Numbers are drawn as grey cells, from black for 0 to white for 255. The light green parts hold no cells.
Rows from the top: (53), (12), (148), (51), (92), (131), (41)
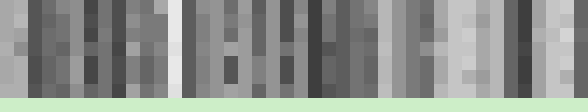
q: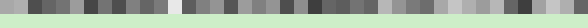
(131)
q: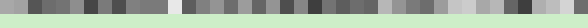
(148)

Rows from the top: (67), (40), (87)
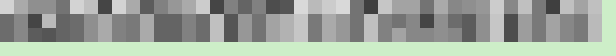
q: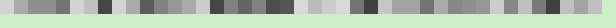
(67)
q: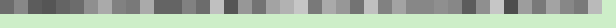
(87)

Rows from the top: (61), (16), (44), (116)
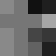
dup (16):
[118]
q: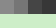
(44)

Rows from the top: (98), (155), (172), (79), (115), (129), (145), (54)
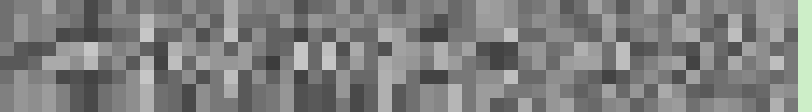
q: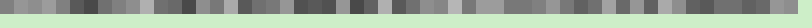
(145)
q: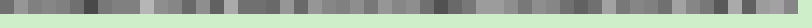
(155)
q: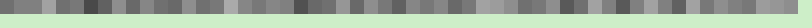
(98)
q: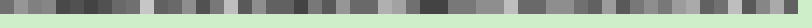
(172)

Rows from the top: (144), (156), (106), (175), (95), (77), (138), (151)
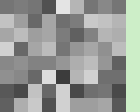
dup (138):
[73]
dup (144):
[117]
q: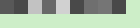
(138)

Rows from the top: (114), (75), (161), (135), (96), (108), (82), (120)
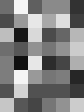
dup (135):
[146]
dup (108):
[125]
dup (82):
[81]

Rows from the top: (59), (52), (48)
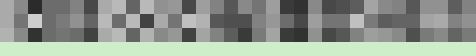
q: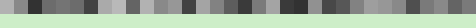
(48)

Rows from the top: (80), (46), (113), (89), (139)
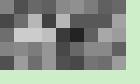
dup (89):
[137]
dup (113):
[204]
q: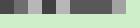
(46)
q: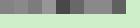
(89)
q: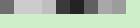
(113)

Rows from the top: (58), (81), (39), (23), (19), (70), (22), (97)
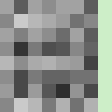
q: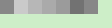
(81)
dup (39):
[162]
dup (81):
[135]

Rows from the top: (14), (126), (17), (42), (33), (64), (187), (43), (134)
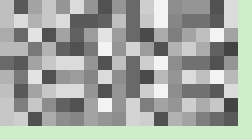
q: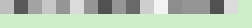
(14)
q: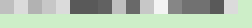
(126)
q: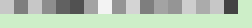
(43)

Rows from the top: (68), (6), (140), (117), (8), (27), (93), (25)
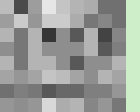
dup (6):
[203]
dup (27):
[164]
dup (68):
[112]
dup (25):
[150]
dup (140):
[180]
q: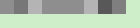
(117)

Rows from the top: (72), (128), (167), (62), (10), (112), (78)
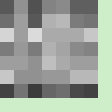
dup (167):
[170]
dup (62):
[123]
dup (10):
[158]

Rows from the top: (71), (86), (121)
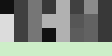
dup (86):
[177]
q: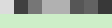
(86)
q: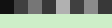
(71)

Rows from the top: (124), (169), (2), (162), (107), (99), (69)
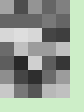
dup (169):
[101]
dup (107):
[93]
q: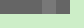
(169)
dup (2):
[215]
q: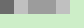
(162)

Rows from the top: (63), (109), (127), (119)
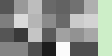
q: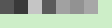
(127)
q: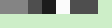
(119)

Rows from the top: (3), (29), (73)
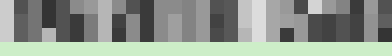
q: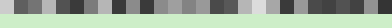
(73)
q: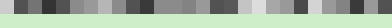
(3)
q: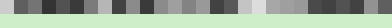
(29)

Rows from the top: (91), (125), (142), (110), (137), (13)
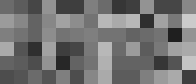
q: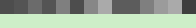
(13)
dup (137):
[99]
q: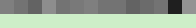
(142)
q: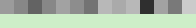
(125)

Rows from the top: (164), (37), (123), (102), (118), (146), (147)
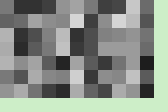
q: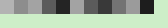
(118)
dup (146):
[135]
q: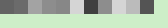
(37)
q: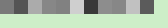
(146)

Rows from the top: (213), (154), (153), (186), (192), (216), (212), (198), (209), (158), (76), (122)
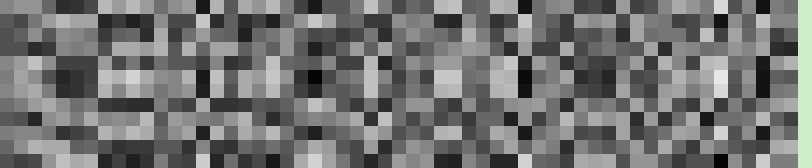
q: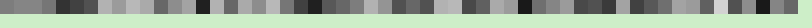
(158)
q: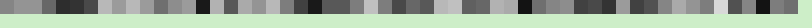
(213)
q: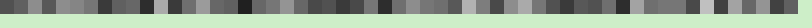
(153)

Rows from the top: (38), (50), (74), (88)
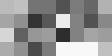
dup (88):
[248]
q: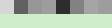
(74)
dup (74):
[157]

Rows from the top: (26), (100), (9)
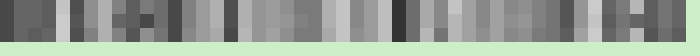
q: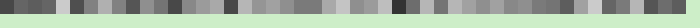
(9)
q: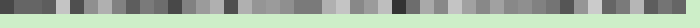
(26)

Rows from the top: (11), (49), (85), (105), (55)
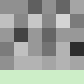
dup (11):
[144]
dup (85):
[152]
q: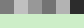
(105)
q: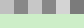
(49)

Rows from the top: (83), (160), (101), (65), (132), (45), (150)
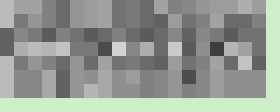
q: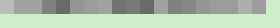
(83)
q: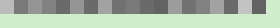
(132)
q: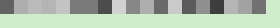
(65)
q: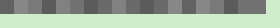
(101)

